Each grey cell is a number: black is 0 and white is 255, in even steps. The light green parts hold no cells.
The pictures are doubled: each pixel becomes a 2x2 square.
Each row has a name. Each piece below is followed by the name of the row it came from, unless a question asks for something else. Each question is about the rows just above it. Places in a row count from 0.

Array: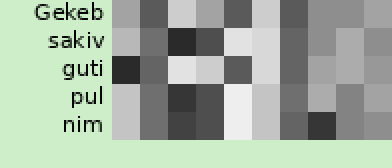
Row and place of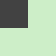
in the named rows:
nim, 2
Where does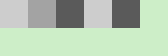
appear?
Gekeb
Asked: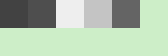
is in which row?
nim
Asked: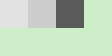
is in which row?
guti
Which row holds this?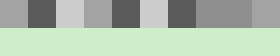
Gekeb
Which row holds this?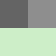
sakiv
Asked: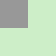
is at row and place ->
guti, 9

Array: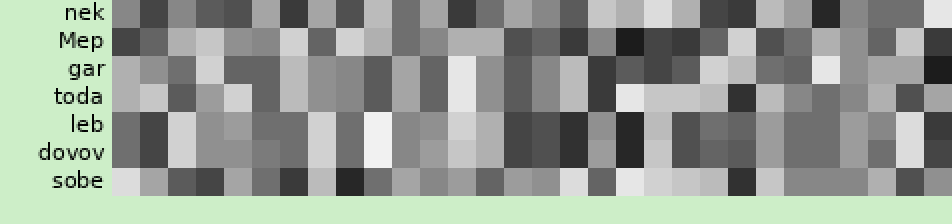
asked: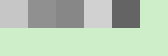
Mep
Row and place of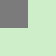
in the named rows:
dovov, 5

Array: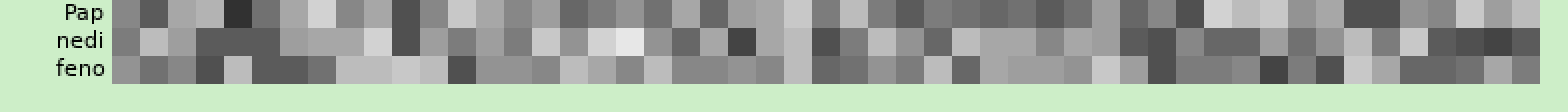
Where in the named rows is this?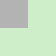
Pap, 3
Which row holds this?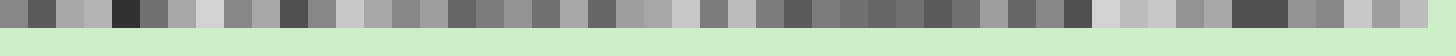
Pap

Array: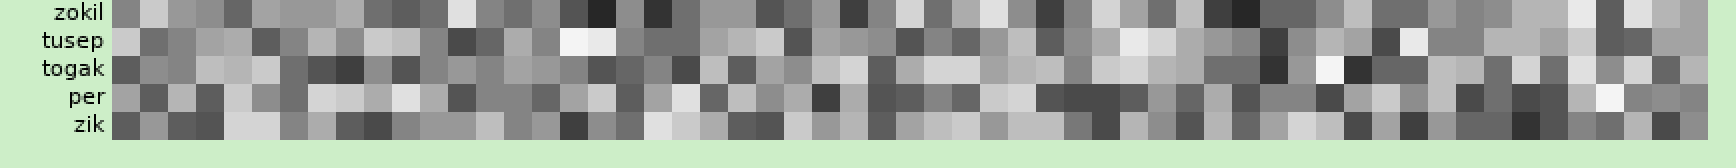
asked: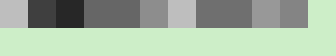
zokil
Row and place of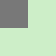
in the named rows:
zik, 34

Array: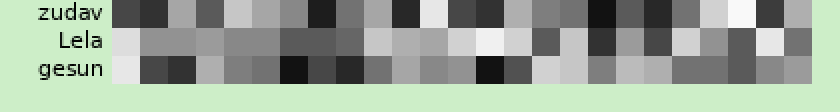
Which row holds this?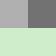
gesun
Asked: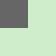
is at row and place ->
Lela, 8
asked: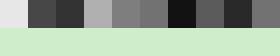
zudav
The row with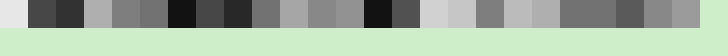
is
gesun
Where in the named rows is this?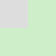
Lela, 0

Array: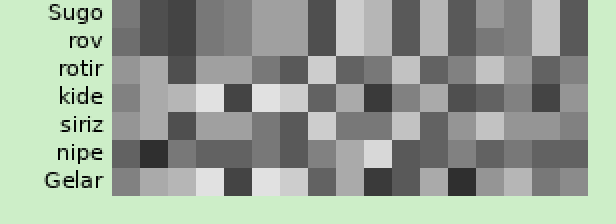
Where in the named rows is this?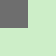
rov, 0
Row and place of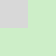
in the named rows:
nipe, 9
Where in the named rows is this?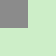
Gelar, 16
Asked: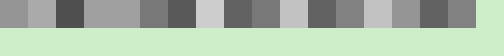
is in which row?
rotir
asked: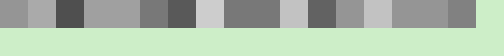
siriz

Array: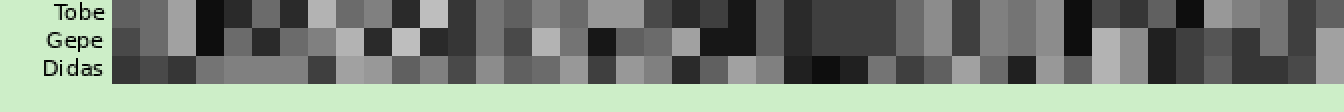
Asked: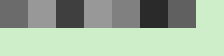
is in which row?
Didas
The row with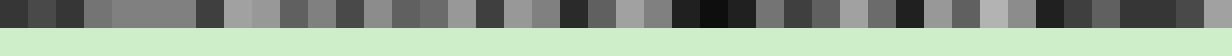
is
Didas
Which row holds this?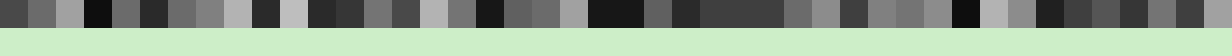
Gepe
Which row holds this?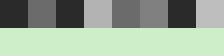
Tobe
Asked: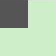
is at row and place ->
Gepe, 39
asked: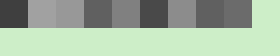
Didas

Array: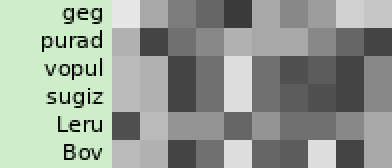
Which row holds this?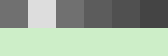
sugiz
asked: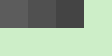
sugiz
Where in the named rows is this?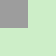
geg, 7
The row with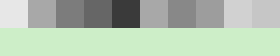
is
geg
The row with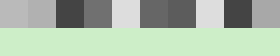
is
Bov
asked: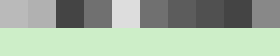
sugiz
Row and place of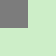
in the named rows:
geg, 2

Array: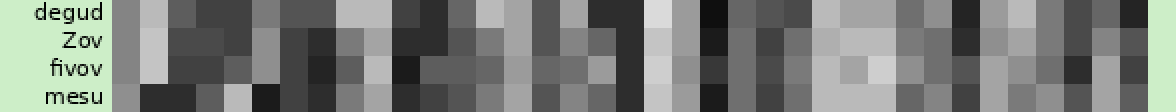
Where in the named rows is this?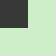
fivov, 21
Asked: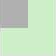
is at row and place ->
Zov, 25
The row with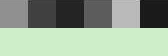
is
fivov

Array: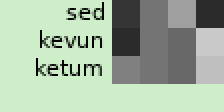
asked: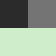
kevun
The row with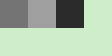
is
sed
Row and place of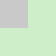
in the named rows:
kevun, 3
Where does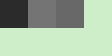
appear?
kevun
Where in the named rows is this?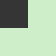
sed, 0

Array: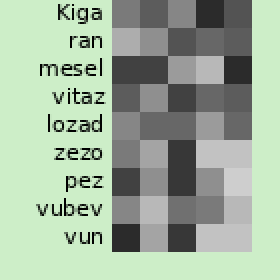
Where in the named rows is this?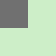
vubev, 2
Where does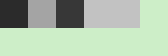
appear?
vun
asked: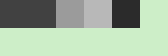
mesel
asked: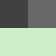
vitaz

